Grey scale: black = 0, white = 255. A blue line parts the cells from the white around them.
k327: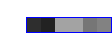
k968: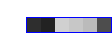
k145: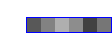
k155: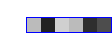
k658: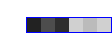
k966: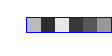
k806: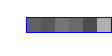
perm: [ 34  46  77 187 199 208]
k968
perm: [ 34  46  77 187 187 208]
k155
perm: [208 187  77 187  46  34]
k155
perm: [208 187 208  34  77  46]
k658
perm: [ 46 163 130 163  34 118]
k327
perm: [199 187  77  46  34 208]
k968

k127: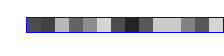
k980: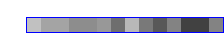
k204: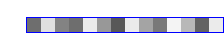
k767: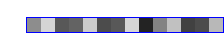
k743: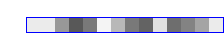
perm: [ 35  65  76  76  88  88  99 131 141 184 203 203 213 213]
k127
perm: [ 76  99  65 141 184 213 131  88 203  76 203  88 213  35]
k127
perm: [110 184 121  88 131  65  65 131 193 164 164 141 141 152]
k980
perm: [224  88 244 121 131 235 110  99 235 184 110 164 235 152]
k204
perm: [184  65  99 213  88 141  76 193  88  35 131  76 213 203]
k767
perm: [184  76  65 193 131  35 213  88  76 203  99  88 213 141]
k767

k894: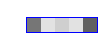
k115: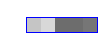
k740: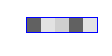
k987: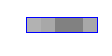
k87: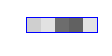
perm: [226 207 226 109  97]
k87
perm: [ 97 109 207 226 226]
k87

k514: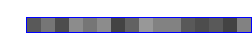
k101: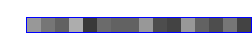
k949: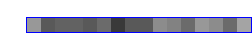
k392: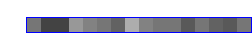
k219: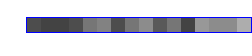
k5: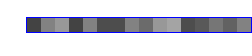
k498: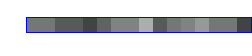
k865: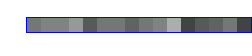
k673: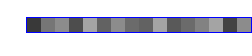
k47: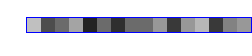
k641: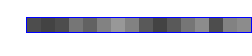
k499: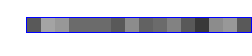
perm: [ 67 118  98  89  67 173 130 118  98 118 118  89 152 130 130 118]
k865
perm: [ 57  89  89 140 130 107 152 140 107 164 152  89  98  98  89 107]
k949
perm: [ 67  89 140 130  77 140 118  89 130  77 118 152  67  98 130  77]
k641
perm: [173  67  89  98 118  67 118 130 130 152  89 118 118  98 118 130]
k865
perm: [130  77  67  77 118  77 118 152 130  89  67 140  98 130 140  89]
k641

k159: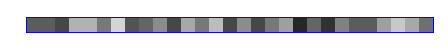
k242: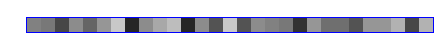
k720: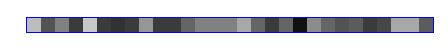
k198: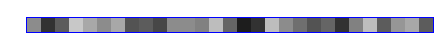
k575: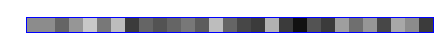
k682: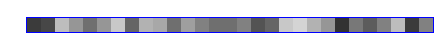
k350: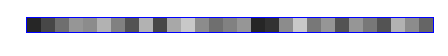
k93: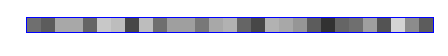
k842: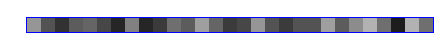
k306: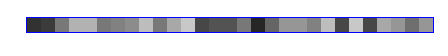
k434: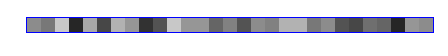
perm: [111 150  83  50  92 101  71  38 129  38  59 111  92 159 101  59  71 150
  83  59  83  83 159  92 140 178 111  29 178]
k842
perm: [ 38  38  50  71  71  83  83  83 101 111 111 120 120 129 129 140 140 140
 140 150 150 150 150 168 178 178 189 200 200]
k242
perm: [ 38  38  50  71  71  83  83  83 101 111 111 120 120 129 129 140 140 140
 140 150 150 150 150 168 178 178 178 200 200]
k350
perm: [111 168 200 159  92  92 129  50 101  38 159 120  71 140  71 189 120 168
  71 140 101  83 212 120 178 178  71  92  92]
k159
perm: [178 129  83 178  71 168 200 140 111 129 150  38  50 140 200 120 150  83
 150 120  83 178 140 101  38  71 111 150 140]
k350
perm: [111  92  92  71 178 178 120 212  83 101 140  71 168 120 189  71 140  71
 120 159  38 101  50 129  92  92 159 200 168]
k159

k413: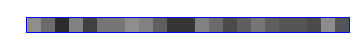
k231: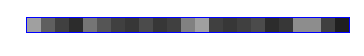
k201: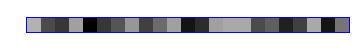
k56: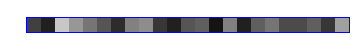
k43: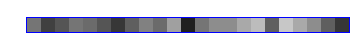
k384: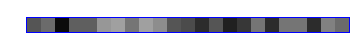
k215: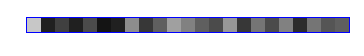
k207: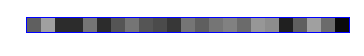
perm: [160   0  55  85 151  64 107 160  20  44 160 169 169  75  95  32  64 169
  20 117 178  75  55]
k201
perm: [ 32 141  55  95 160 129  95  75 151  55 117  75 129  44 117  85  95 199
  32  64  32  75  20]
k215
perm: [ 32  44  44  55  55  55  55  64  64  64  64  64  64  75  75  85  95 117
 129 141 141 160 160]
k231
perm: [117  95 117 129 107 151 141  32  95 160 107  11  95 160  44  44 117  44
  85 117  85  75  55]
k207
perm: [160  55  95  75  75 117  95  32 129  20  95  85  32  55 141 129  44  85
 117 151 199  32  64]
k56
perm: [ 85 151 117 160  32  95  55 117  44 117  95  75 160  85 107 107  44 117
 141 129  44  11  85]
k384

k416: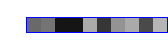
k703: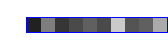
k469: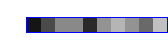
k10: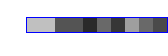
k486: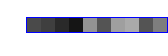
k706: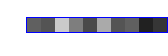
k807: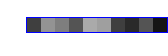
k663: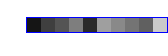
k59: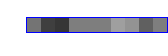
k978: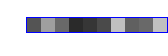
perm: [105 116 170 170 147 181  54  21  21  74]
k416
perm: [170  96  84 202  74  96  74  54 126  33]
k703
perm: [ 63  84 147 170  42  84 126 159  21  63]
k807
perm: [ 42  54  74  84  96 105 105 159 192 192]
k978
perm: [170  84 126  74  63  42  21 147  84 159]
k486

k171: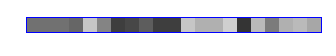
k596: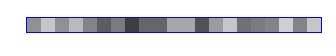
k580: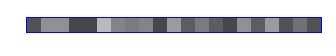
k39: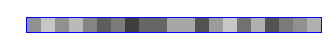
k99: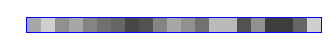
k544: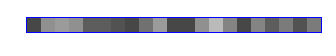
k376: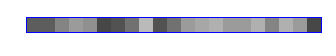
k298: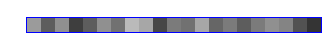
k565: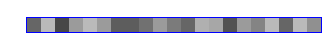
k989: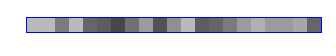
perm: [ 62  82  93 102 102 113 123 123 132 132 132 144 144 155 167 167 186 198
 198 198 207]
k596
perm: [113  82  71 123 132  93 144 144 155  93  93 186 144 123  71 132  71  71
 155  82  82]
k580
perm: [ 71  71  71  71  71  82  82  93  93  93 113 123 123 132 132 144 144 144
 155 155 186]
k544
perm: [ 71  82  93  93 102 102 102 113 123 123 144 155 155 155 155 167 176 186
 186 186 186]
k989

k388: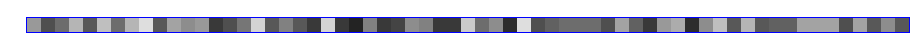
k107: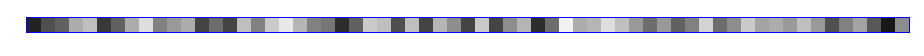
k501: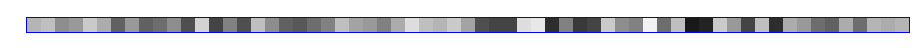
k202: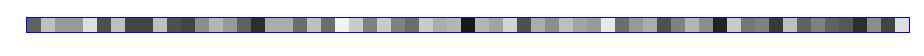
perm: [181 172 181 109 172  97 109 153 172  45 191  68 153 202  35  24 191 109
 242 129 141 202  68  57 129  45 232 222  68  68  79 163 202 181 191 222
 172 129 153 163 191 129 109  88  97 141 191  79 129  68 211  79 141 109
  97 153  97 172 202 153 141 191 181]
k501
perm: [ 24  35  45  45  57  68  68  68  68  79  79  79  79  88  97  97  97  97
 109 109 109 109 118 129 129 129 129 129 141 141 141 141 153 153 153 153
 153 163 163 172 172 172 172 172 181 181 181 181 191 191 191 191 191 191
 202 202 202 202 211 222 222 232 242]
k202
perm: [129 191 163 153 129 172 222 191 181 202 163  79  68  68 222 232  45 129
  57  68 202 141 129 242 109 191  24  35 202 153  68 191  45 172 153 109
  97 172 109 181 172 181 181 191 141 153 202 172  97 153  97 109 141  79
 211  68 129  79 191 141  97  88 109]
k501
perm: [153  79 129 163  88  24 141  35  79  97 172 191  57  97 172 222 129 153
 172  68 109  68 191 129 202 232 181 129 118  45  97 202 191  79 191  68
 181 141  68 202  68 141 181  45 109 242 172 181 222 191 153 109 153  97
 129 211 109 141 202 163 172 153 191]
k107
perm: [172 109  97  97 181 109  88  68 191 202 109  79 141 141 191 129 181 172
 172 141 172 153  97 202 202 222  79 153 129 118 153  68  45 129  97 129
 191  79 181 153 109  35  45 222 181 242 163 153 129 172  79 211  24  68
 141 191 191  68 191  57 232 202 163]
k202
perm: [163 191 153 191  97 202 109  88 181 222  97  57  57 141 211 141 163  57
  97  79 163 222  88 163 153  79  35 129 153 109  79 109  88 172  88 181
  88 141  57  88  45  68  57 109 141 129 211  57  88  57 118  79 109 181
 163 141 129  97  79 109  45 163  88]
k388
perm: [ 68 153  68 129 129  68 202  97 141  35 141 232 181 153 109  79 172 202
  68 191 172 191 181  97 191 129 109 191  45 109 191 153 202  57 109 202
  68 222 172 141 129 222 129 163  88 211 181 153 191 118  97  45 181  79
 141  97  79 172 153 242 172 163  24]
k107

